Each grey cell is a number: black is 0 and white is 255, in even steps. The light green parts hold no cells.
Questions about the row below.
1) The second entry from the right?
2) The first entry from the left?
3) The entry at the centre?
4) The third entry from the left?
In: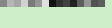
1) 81
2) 134
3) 18
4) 166

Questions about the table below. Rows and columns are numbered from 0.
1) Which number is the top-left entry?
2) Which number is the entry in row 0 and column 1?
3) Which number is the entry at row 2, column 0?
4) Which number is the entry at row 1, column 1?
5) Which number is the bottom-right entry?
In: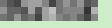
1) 116
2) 85
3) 116
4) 101
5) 132

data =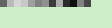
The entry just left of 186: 100
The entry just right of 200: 158
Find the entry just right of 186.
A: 214
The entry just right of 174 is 44

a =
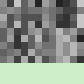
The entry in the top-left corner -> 142
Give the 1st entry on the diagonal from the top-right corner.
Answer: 198
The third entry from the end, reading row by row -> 183
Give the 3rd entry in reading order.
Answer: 198
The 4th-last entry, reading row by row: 158
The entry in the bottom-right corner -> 51
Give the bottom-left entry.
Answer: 113
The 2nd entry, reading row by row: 65
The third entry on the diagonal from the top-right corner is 51
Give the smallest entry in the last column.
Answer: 36
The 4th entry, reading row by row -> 97
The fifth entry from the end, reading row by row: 113
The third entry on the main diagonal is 113

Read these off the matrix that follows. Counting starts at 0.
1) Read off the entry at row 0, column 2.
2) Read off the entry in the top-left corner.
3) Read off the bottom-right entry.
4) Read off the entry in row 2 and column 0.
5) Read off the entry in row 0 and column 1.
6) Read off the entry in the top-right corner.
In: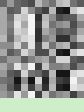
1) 103
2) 103
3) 129
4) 168
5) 153
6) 91

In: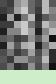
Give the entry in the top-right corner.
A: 88
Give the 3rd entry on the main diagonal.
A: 32
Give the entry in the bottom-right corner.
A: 18
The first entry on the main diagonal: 76
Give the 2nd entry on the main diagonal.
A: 76
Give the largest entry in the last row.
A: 145
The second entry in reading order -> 60
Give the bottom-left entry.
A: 76
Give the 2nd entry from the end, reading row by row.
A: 133
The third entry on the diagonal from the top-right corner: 44
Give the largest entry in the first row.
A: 186

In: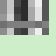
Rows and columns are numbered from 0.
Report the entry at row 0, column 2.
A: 73
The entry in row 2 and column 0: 152
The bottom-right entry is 100
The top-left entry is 140
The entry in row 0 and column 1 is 198
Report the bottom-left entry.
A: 140
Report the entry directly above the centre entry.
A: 44
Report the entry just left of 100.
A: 238
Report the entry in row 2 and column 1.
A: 210
